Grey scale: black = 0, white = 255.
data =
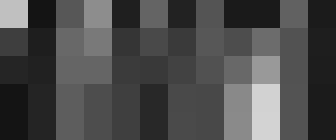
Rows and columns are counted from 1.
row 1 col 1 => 192
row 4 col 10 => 210
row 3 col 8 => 81
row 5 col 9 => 138
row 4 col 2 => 36
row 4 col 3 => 93
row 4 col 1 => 20
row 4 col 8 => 72
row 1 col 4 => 141
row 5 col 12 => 27
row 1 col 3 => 87
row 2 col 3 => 104
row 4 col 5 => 63
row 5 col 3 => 93
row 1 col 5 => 31
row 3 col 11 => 82
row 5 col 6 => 40
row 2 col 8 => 87

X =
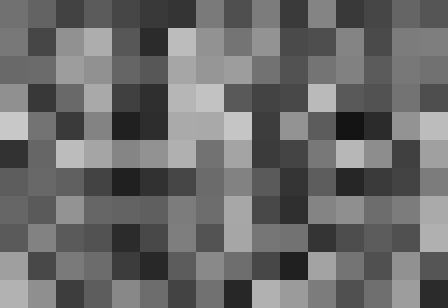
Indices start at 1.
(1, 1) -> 113
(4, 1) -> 144
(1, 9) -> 79
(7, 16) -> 124
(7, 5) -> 32
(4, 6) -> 47
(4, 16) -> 78
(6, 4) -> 165
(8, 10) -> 72
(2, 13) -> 132
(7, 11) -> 52
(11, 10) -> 177
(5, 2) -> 115
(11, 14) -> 111
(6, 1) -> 50
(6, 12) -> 120
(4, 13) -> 89
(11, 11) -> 155
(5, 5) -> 32
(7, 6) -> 49
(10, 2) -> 72
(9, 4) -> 82
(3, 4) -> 145
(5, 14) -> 43
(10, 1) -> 159
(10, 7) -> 92
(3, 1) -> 105
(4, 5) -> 64
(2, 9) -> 116
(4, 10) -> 67
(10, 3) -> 122
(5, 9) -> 197
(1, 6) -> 57
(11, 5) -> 136
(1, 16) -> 85
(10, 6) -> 40
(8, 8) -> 109

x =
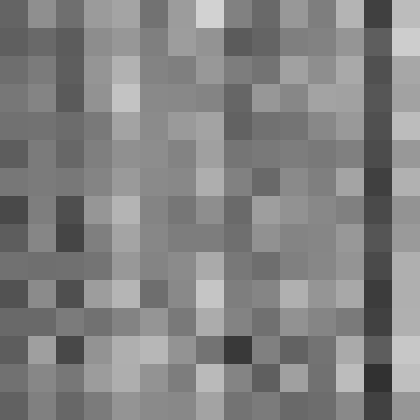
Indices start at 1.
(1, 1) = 100
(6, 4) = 127
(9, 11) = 132
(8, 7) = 118
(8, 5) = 180
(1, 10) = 105
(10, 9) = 120
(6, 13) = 128
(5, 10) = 113
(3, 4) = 149
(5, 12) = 136
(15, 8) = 163
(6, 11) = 125
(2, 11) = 127
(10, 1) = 113
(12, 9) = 131
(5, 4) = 121
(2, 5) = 151
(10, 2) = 111
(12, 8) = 172
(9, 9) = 111
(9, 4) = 127
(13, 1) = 93
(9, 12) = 134
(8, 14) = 74
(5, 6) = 139
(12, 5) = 131
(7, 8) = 174
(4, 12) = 163
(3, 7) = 127
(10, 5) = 152
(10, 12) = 135
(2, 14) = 94
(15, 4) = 123
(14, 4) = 156
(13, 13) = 170

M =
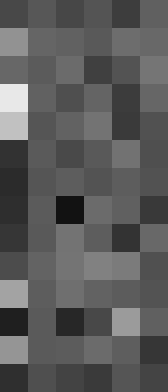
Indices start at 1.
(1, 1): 72
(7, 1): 43
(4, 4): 100
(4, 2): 97
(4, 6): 102
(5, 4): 115
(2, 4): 89
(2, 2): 101
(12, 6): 96
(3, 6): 117
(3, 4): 64
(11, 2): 93
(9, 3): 115
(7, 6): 82
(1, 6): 96
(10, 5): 123
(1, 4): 84
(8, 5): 96
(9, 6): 104
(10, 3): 116
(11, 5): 92
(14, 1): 47
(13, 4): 107

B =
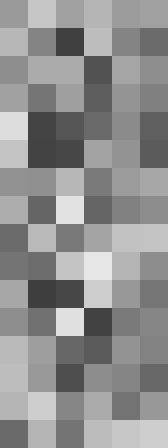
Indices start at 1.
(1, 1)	154
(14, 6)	104
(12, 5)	122
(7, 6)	167
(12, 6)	134
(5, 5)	139
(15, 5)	115
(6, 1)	195
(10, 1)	116
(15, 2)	205
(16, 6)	206
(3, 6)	142
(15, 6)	152
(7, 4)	122
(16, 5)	199
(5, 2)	68
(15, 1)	180
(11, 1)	167
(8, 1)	173
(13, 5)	147
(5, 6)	95
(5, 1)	220
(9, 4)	164
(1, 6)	160
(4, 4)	94
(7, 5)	155
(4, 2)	117

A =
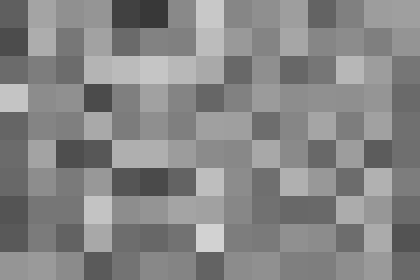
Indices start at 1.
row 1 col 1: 95
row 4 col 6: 161
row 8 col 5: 141
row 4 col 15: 106
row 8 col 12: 105
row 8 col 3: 118
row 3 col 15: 118
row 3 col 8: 169
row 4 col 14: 149
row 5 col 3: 127
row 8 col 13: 172
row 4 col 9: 129
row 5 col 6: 143
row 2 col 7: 128
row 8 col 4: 195
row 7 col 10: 111
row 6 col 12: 104
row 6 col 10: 168
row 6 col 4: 87
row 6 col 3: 78
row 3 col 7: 184
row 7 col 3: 122
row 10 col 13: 142
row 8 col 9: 135
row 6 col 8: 139
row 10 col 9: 140
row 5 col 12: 165
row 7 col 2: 141
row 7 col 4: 152
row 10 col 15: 105
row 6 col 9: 136
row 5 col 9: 159
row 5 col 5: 124
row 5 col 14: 161
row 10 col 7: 132
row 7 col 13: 108

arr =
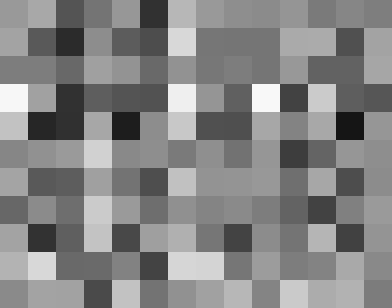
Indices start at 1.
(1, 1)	153
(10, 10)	156
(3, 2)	125
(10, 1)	179
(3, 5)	147
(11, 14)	124
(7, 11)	111
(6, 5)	137
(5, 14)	150
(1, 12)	122
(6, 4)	209
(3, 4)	160
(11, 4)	74
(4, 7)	239
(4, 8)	149
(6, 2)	145
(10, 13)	169
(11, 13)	178
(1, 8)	153
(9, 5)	72
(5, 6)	141
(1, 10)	139
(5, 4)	167
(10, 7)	214
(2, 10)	117
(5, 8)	80
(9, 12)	181
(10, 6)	67
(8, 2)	139
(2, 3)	43
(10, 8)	212
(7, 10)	152
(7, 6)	78
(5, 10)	167
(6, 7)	122
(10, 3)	105
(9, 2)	50

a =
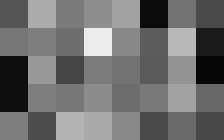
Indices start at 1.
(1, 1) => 85
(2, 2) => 127
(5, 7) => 105
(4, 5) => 109
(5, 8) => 72
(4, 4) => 140
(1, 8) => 73
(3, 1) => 13
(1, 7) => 114
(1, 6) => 11
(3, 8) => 7
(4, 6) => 121
